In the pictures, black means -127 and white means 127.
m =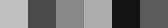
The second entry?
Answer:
-53
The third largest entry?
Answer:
8
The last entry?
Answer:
-37

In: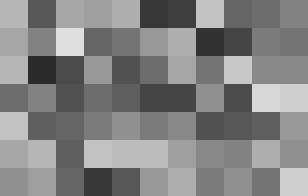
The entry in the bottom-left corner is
16
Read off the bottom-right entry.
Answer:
79
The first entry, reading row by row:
54
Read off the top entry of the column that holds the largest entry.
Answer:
38
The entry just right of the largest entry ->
-26
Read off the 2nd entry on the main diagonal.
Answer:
2
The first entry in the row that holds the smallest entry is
54
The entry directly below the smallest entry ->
2
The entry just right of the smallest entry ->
-52
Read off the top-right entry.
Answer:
2
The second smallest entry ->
-77
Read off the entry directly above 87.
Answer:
8
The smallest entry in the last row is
-71
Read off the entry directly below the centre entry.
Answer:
-4
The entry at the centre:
-58
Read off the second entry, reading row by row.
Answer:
-40
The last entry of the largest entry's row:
-11
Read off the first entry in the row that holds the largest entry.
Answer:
38
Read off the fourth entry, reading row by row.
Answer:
31
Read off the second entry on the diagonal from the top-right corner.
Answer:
-4
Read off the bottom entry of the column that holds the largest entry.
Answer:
-26
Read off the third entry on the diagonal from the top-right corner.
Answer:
72
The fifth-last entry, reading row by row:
46

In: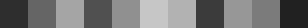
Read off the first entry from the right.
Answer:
-94
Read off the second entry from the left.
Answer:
-26
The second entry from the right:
-4

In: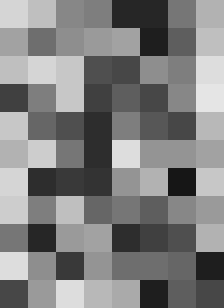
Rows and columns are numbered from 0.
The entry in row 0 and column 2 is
7
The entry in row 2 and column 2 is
71
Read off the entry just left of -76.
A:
-70
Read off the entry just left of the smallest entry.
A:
50
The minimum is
-105
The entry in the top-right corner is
50
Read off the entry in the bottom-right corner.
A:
-56
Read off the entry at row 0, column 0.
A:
85
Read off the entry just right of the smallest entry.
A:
71
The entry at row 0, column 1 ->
63
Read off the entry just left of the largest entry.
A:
7
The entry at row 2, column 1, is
85
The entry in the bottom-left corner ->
-56
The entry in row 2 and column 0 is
63
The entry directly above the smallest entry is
20
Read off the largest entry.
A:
101
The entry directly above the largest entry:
93
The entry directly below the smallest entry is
7
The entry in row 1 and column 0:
34

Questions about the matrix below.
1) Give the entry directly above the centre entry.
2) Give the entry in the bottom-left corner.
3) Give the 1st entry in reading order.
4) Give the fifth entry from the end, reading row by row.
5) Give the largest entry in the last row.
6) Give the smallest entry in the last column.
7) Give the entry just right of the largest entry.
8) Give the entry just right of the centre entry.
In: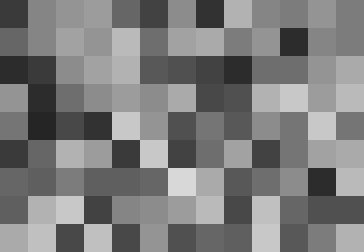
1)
42
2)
42
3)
-69
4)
-32
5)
72
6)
-47
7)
42
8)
-10

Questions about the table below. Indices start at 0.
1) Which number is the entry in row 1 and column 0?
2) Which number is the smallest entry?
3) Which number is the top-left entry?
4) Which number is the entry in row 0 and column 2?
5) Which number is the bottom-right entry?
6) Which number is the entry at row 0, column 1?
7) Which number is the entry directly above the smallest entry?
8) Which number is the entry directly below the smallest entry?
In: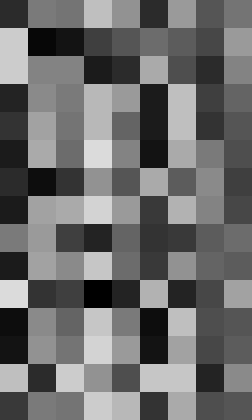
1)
76
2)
-127
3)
-84
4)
-11
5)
-42
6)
-5
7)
70
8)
70
